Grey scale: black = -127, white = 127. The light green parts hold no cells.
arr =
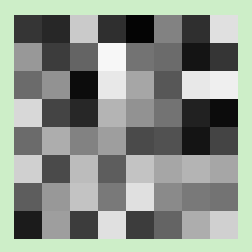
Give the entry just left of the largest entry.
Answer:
-27
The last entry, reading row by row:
80
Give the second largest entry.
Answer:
111
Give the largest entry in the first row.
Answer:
96
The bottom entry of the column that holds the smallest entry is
-67
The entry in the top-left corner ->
-74
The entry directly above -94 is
104
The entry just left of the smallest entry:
-80
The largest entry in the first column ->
88
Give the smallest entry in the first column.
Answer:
-100
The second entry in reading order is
-88
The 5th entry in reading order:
-123
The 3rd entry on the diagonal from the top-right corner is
-40
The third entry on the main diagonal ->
-115
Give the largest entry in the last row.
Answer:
96
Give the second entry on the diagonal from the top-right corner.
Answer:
-107
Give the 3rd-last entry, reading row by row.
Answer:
-27

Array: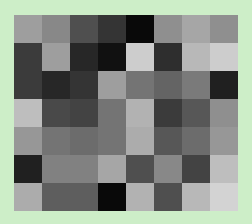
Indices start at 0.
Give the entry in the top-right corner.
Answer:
15
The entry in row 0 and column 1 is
8
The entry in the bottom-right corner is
83
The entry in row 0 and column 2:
-48
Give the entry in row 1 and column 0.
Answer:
-68
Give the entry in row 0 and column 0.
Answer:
30
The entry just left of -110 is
-88
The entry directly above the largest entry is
62
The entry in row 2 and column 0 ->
-68
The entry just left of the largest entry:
56
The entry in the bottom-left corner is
44

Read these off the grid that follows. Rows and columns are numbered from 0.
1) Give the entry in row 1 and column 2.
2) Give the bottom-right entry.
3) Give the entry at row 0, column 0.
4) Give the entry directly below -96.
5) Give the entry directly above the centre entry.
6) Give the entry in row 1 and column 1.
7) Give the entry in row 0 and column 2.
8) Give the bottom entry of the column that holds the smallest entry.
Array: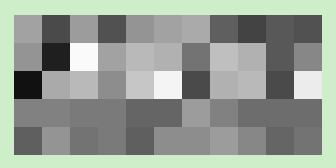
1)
122
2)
-12
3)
34
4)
42
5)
49
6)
-96
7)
28
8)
-32

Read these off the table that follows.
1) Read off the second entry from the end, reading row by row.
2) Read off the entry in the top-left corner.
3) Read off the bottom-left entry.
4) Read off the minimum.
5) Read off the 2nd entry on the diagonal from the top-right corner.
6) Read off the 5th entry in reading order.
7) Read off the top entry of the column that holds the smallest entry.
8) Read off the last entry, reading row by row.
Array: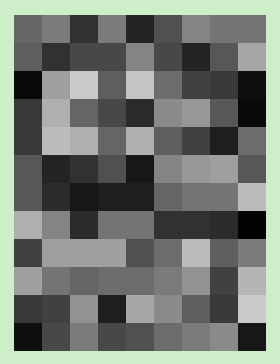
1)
10
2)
-26
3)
-112
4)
-124
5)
-40
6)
-91
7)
-11
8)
-104
